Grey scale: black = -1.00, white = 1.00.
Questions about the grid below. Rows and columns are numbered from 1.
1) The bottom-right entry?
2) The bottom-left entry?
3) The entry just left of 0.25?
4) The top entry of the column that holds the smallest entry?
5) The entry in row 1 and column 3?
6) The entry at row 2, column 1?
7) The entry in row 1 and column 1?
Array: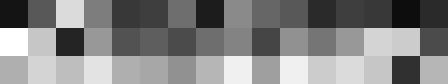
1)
0.43
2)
0.37
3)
0.88
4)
-0.90
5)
0.72
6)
1.00
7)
-0.84

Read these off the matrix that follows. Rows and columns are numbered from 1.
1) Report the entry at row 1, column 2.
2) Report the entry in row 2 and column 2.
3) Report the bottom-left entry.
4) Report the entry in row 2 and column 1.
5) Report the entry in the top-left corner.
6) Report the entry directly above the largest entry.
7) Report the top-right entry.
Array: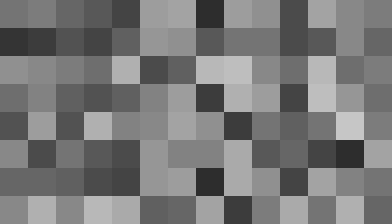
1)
-0.03
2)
-0.53
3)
0.07
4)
-0.59
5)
-0.09
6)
0.18
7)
-0.03

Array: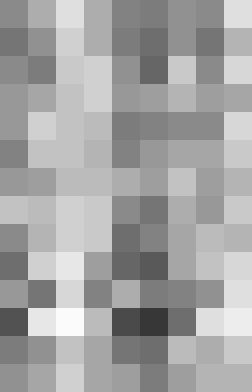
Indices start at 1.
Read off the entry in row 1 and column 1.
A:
0.08
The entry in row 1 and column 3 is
0.75
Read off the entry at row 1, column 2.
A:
0.36
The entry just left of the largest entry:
0.81
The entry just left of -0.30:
-0.20
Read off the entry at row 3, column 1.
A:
0.08
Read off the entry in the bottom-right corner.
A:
0.41
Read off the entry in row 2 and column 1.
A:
-0.08
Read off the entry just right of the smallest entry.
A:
-0.14
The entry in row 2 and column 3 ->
0.63
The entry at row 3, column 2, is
-0.03
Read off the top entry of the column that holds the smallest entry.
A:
-0.03
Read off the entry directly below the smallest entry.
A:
-0.14
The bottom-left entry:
0.14
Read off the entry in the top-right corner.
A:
0.75
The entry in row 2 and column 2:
0.14
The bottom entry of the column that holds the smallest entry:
-0.03
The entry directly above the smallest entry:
-0.03
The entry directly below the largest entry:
0.52

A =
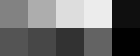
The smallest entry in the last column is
-0.99
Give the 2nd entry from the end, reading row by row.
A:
-0.22
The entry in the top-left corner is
0.02

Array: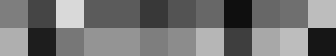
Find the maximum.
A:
0.70
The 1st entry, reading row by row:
-0.01
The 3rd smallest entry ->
-0.77
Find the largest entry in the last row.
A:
0.48
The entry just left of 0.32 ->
-0.51
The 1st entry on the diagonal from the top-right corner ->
0.48
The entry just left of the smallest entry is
-0.19

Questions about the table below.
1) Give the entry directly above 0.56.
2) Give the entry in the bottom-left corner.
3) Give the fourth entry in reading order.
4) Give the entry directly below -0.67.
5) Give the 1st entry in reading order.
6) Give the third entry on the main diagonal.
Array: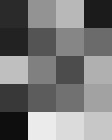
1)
0.27
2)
-0.89
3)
-0.79
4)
-0.73
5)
-0.67
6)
-0.40

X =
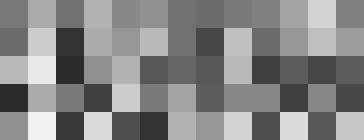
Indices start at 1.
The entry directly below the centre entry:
0.28
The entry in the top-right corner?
0.01
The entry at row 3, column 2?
0.82
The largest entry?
0.88
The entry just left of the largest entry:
0.13
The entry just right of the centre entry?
-0.32
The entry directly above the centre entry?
-0.11
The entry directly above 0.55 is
-0.44
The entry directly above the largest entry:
0.34
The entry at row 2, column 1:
-0.16
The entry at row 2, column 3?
-0.61
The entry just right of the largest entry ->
-0.56
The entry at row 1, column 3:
-0.11
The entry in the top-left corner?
-0.05
